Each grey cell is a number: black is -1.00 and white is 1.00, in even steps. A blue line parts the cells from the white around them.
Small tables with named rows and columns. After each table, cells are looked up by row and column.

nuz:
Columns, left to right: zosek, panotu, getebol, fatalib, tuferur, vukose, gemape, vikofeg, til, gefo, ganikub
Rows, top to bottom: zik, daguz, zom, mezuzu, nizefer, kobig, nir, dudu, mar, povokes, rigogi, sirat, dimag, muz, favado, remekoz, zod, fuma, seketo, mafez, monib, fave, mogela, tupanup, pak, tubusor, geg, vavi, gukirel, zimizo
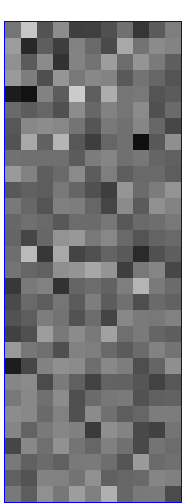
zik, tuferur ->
-0.51
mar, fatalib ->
-0.13
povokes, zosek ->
0.21
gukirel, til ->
-0.18
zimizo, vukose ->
0.00
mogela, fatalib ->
-0.04
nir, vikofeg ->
-0.12
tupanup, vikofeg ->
-0.04
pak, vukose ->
0.09
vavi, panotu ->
-0.25
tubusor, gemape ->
0.11
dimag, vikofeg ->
-0.31
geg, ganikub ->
-0.15
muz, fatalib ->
0.15
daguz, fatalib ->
-0.51
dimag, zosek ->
-0.19
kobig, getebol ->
-0.20
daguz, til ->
-0.10
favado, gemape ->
-0.22
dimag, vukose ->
-0.16

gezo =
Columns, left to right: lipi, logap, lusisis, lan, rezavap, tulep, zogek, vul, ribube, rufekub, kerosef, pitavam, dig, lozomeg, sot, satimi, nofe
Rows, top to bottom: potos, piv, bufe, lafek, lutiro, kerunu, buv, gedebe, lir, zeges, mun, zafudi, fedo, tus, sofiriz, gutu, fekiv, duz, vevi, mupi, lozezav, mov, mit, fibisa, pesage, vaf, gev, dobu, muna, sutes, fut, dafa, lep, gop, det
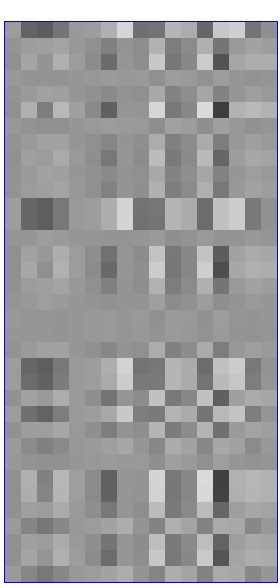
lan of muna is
0.43
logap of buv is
0.15
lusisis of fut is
0.22
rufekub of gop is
0.56
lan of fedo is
-0.06
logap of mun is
0.22
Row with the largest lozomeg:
potos

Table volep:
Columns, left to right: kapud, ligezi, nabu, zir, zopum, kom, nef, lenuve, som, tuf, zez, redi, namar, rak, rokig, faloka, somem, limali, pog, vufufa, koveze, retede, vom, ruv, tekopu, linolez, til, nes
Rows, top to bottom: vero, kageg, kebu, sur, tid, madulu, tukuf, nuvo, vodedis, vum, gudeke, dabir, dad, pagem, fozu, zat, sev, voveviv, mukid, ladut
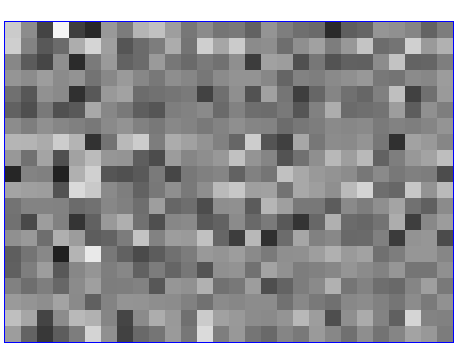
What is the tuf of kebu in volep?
0.21
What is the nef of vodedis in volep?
0.18
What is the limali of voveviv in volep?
-0.11
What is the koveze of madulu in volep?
0.36
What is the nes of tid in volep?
0.21
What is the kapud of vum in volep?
-0.70
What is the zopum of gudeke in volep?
0.71
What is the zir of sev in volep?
-0.19
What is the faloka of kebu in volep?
-0.53
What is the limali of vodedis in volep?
-0.35
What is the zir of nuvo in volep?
0.61
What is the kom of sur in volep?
-0.10
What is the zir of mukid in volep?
0.10
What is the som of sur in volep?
0.06
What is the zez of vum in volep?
-0.45
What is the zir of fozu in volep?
-0.75
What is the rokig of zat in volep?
0.15
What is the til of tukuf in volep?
0.04
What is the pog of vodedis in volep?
-0.11

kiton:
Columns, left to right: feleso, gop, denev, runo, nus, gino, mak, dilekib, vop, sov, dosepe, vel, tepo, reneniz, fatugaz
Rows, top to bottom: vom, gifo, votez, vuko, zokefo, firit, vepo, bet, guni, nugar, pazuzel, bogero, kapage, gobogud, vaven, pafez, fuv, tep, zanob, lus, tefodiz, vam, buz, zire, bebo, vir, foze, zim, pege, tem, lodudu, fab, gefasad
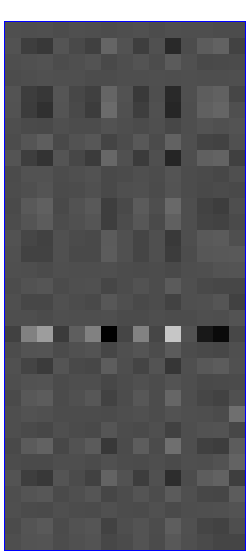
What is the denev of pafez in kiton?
-0.41
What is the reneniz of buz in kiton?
-0.42
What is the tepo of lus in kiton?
-0.81
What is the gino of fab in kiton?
-0.33
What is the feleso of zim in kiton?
-0.40
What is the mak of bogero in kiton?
-0.51
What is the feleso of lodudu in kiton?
-0.38
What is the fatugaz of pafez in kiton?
-0.34
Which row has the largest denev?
lus

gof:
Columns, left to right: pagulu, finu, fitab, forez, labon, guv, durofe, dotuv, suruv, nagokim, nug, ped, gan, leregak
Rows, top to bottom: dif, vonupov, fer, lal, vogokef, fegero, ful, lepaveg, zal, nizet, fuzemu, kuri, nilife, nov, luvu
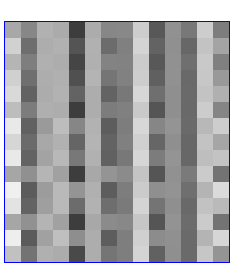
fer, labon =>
-0.46
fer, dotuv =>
0.02
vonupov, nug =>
0.13
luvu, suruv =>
0.66
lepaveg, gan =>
0.53
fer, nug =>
0.14
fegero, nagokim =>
-0.33
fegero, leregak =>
0.04
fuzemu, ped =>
-0.13
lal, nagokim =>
-0.25
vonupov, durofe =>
-0.15
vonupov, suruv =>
0.66
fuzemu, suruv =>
0.59
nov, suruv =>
0.63
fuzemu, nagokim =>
0.12
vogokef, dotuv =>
-0.06
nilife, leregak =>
-0.10
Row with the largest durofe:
nizet

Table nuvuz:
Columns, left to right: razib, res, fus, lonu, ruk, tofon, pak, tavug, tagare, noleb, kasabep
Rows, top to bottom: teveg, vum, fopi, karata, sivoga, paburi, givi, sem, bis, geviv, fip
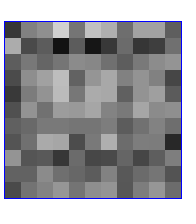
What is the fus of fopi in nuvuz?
-0.21
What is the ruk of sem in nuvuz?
-0.40
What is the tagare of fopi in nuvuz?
-0.05
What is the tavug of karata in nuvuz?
0.01
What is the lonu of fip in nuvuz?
0.18
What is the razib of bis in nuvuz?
0.16
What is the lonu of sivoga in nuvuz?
0.47
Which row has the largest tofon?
teveg

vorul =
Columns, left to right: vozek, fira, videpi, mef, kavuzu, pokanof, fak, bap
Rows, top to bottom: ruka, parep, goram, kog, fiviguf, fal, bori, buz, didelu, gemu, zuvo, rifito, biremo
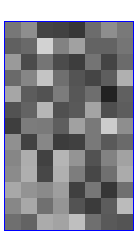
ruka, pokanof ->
-0.15
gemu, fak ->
-0.12
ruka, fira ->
0.11
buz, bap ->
-0.17
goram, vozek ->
0.21
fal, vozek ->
-0.36
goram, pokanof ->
-0.09
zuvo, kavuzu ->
-0.50
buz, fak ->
-0.30
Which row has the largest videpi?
parep

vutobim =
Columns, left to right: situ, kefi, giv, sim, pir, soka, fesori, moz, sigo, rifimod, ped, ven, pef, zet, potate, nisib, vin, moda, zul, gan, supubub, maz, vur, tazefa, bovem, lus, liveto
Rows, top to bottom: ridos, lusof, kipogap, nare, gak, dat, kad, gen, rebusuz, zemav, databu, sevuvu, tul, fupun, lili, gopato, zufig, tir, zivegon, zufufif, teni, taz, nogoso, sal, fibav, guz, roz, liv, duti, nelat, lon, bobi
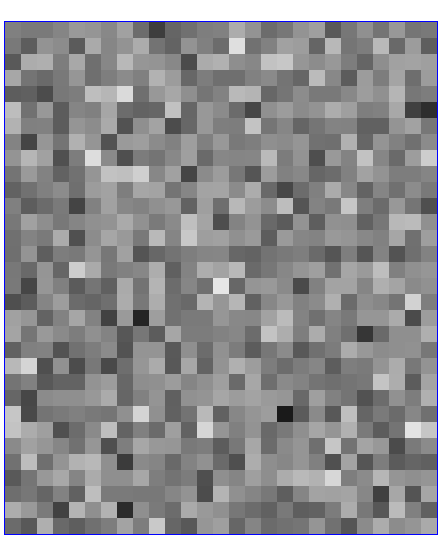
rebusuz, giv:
0.26
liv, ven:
0.03
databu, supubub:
0.34
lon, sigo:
0.12
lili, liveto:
0.02
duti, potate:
0.04
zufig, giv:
0.18
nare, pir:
0.18
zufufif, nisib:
-0.15
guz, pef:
0.68
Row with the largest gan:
nare

